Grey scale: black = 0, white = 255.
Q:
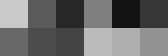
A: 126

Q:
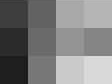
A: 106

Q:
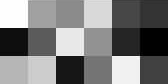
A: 146

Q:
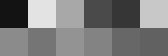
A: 74

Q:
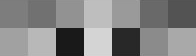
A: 154

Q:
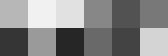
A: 135

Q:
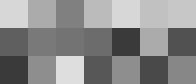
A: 58

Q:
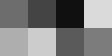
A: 68
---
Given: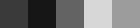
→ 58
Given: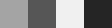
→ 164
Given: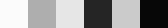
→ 251
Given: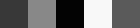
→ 56
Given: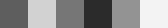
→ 94
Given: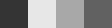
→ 52
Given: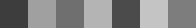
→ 61
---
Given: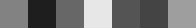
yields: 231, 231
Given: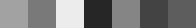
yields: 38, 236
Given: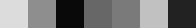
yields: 103, 220
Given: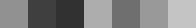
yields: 173, 196
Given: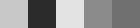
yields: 227, 227
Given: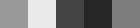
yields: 68, 234
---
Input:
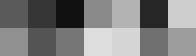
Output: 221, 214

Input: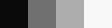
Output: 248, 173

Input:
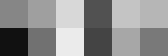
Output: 235, 216

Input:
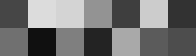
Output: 220, 212

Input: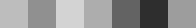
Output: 211, 189

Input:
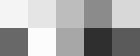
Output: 252, 244

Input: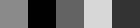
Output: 215, 138

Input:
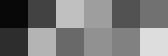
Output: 221, 192

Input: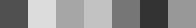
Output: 220, 194

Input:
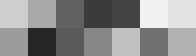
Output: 241, 226
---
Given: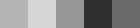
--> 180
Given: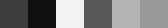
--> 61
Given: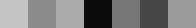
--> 195
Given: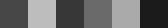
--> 71
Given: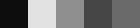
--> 13
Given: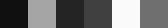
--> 16
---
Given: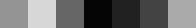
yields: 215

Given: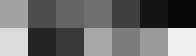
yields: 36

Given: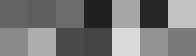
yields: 172

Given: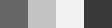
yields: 194

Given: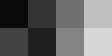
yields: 31

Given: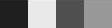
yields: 233

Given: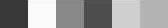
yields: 249
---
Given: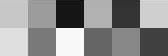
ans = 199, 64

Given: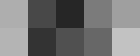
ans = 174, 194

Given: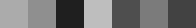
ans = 171, 66

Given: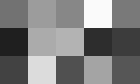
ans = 114, 86

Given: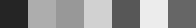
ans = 37, 102

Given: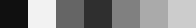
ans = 16, 204

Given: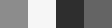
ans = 140, 100

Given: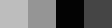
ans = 189, 69
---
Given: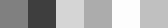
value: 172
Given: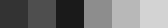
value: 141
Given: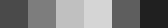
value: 213
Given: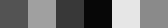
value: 7
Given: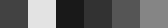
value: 50
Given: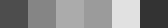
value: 155
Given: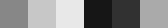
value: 22
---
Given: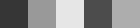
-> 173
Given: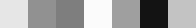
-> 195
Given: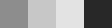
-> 40
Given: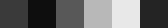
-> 36
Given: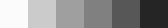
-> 37
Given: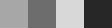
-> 39
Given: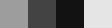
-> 229
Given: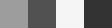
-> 51
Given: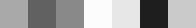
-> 202
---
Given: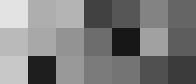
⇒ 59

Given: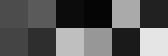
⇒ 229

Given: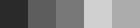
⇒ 172

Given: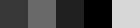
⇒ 215

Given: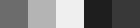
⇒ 56

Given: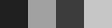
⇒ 198

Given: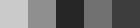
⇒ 61
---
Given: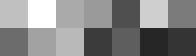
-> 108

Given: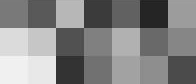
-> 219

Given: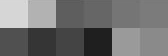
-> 80

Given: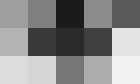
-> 179

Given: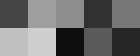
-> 193

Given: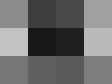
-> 194

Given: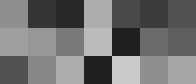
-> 159

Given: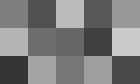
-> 180
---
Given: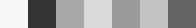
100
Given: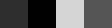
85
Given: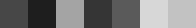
194
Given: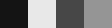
149
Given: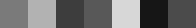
75
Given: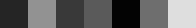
222
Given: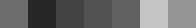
149
